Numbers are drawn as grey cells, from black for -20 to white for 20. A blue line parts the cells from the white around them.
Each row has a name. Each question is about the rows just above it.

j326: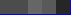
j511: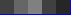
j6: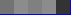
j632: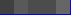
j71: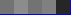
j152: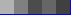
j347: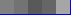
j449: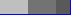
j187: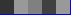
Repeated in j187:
[4]
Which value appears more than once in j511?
[-10]

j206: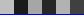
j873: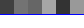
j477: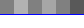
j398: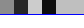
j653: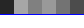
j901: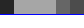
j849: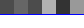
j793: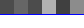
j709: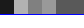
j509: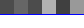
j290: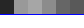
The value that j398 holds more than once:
[10]
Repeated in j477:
[0]
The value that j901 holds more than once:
[6]
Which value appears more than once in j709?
[-6]

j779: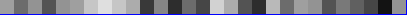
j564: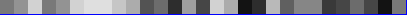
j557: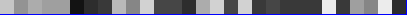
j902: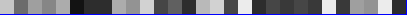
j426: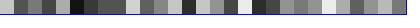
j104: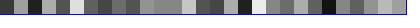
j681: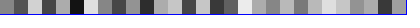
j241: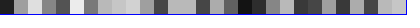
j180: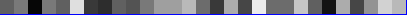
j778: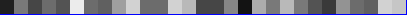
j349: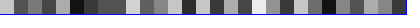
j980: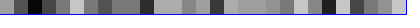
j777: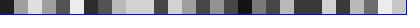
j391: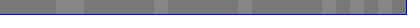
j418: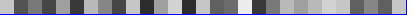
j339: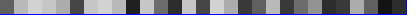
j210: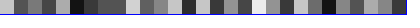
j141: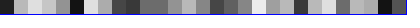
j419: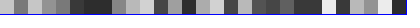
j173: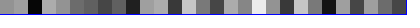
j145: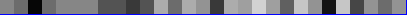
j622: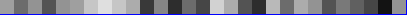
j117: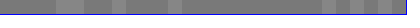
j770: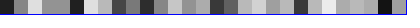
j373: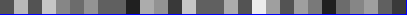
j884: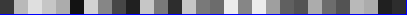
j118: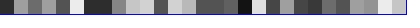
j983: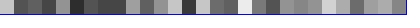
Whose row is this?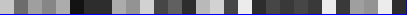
j902
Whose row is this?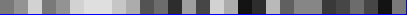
j564
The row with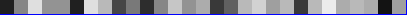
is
j770
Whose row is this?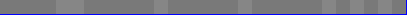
j391

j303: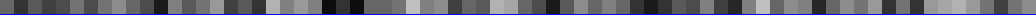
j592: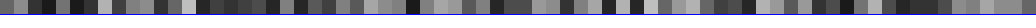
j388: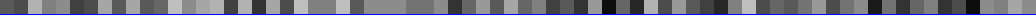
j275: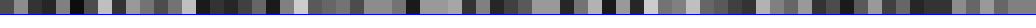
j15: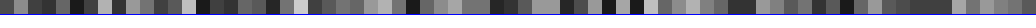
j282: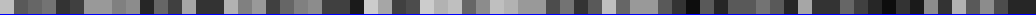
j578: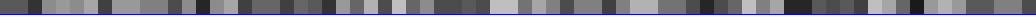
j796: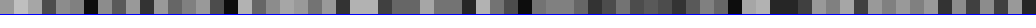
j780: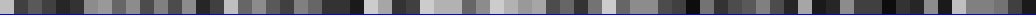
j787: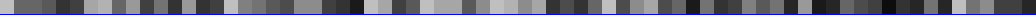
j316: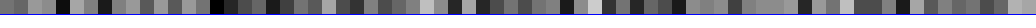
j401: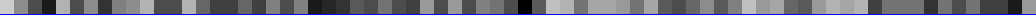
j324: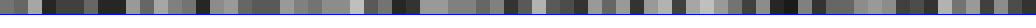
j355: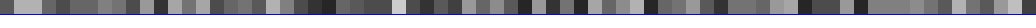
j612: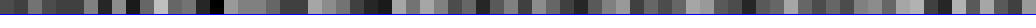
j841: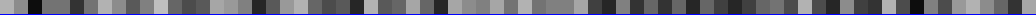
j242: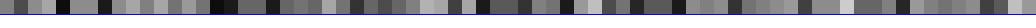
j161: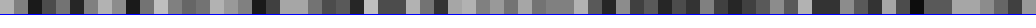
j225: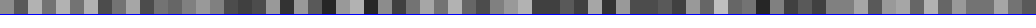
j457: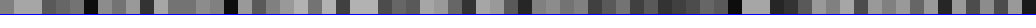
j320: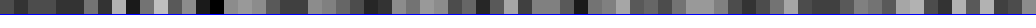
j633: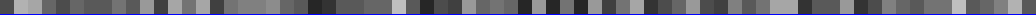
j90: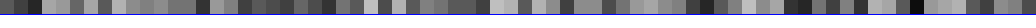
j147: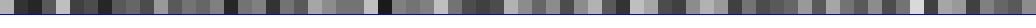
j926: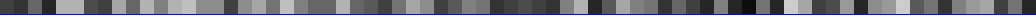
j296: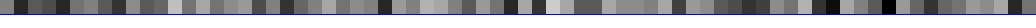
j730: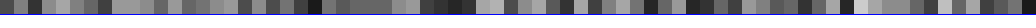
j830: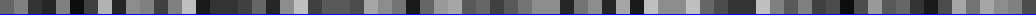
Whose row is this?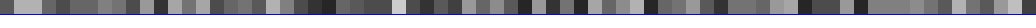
j355
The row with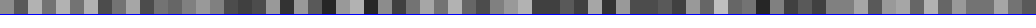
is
j225
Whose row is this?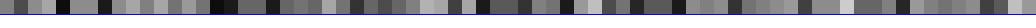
j242

